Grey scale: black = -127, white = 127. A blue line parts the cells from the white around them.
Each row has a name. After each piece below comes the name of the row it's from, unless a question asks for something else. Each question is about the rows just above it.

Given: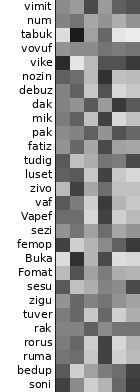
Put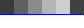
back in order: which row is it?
femop
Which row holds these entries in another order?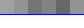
zigu
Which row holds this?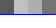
tudig
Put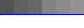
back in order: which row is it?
pak

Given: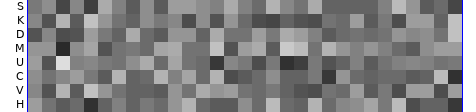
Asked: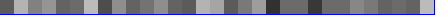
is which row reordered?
H
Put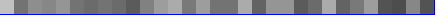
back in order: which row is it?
D
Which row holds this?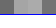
M
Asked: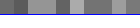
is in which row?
D

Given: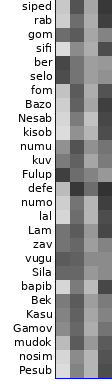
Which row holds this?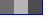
lal
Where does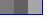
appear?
kuv

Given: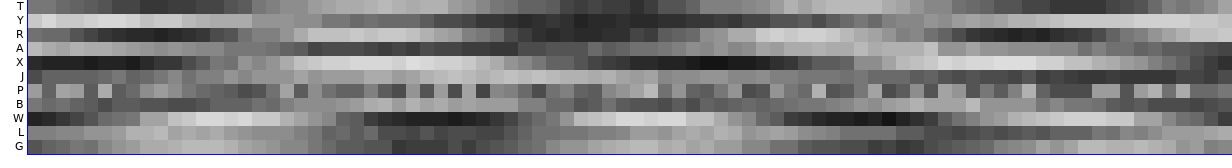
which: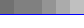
R
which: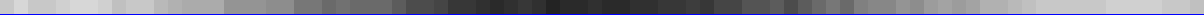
Y
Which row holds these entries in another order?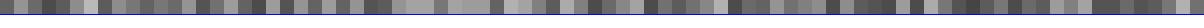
B

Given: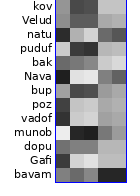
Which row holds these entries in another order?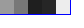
munob
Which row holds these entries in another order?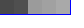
bup
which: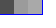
bup

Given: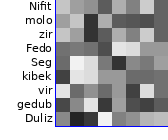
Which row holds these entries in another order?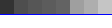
molo
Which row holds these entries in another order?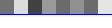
vir
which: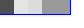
Fedo
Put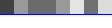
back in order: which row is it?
kibek
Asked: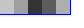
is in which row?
zir
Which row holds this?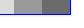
kibek

